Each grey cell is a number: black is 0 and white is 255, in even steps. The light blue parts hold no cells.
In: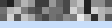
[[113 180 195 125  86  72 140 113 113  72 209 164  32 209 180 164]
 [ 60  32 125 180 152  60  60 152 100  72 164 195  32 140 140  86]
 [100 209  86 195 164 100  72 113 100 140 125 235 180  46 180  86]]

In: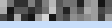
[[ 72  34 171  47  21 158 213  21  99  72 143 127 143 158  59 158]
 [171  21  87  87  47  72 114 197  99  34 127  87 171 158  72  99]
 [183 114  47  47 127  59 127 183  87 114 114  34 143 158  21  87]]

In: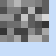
[[110 150 182 138 138 125  94]
 [138 125 166  78 182 182 125]
 [ 78 125 125  78 182  64  94]
 [ 94 110 110 150  94  78  52]
 [150 150  78 198  94 166 214]
 [ 52 138  64  64 138  94 166]]

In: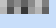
[[181  82 169  54 155 181  98]
 [194 113 139  98 139 194 127]]

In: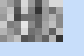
[[137 165 191  83  98 137  98 179  52]
 [203 125 137 230 137  98 165 191 137]
 [179 153 125 216 113 125 165  98 191]
 [179 153 113 216 153  83 165 216 216]
 [165 191  83 203 125  52 153 113 165]
 [153 203  68 113 113  98 153 179 137]]

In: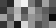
[[ 67  38 215 242 121  67 162  92]
 [162  92 189 106 150 134 106   9]
 [ 52 121 176  79 176 121  92  67]
 [ 52 134  25 215 150  79 106 150]]

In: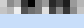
[[196 182 238  82 111 124 223  68 139  53 139 196]
 [208 139 167  53   3 124 154  41  68  29 154 182]]

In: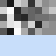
[[ 88  24 251 171  88 171 142 142]
 [171 226 238 126 211  39 157 142]
 [113  24 211 184  51 184 142 157]
 [ 76 226  51  39 101 113 113 126]
 [211 251  39 113 101  88 157 198]]
